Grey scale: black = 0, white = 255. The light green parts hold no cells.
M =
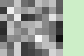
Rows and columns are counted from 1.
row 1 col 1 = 134
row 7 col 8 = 190
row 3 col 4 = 49
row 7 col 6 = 158
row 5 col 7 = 131
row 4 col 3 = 127
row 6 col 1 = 66
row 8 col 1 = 185
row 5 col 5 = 182
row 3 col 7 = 138
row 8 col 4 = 60
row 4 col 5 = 175
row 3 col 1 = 180
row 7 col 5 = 78
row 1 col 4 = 110
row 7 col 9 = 97
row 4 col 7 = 137
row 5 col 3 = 151
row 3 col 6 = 104
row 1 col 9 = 95

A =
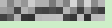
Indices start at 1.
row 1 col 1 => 184
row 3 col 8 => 190
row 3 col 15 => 190
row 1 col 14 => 138
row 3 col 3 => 179
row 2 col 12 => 63
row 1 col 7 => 175
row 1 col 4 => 150
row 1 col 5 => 204
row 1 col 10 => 130
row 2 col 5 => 155
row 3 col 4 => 53
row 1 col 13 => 212
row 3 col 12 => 191

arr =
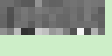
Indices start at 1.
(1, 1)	110
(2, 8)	110
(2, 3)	109
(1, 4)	90
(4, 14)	112
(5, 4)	48
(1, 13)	121
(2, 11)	112
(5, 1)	143
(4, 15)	95
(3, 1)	102
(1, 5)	89
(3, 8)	118
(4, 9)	104
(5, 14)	176
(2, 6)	123
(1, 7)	104
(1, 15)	116
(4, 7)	99
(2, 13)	121
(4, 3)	113
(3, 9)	104
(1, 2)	110
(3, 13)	123

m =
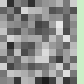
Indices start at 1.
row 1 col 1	205
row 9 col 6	207
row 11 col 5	145
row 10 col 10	95
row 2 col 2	129
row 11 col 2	197
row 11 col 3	186
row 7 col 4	92
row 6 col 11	134
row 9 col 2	138
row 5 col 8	110
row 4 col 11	136
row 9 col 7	208
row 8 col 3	190
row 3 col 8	140
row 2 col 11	82
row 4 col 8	162
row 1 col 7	148
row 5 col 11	152
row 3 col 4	71
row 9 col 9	61
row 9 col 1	93
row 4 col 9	232
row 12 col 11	85
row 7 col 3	138
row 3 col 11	160
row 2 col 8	83
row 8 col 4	75
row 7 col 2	45
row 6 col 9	143
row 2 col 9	97
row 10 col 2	69
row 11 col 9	134
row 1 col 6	129

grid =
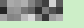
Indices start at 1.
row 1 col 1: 101
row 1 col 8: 211
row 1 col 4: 175
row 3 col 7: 55
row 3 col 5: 215
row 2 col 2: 147
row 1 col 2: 170
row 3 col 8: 158

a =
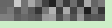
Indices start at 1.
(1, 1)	102
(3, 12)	150
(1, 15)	122
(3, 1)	127
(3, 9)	81
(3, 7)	153
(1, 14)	101
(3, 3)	95
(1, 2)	103
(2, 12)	131
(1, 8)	33
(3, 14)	88
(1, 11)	109
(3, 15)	83

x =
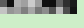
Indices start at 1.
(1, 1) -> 92
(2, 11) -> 19
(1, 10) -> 46
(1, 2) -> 16
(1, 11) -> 26
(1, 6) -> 157

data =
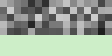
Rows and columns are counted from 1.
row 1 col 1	177
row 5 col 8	90
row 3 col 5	100
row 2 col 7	112
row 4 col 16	162
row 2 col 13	203
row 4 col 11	125
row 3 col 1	125
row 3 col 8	80
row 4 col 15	55
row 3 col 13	76
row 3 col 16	70
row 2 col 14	93
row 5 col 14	95
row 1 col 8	149
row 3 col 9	200
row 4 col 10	182
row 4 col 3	98
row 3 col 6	205
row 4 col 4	104
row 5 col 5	166
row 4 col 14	134

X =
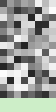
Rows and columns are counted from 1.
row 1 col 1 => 75
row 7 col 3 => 99
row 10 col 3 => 194
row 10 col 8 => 242
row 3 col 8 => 96
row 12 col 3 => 239
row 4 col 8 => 217
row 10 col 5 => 131
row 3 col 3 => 195
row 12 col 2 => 40
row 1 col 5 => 149
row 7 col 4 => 36
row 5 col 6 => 52
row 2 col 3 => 56
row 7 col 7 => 183
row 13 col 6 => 132
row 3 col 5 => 39
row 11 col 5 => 37
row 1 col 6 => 241
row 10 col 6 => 147
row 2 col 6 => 52
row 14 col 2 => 103
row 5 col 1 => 130
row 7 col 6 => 167
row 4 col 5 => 221
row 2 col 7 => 207
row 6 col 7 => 150
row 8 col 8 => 238
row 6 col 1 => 74
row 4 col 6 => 44
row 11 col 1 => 251
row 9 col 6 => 159
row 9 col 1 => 154

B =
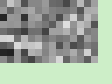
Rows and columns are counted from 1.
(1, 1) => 128
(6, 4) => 182
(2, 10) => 119
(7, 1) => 90
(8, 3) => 153
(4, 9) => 157
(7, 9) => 81
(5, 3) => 86
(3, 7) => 103
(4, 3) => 152
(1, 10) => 72
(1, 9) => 102
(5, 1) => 112
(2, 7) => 148
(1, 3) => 164
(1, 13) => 106
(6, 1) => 210
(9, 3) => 153
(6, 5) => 131
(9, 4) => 94
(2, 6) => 132
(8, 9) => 139
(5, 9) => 160
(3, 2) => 152
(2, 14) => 174
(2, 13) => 171
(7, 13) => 126
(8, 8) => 162
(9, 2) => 95
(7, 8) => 161
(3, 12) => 116
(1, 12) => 184
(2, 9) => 122

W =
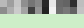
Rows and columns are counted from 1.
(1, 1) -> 185
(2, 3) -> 203
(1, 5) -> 117
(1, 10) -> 100
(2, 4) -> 163
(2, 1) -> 140
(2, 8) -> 242
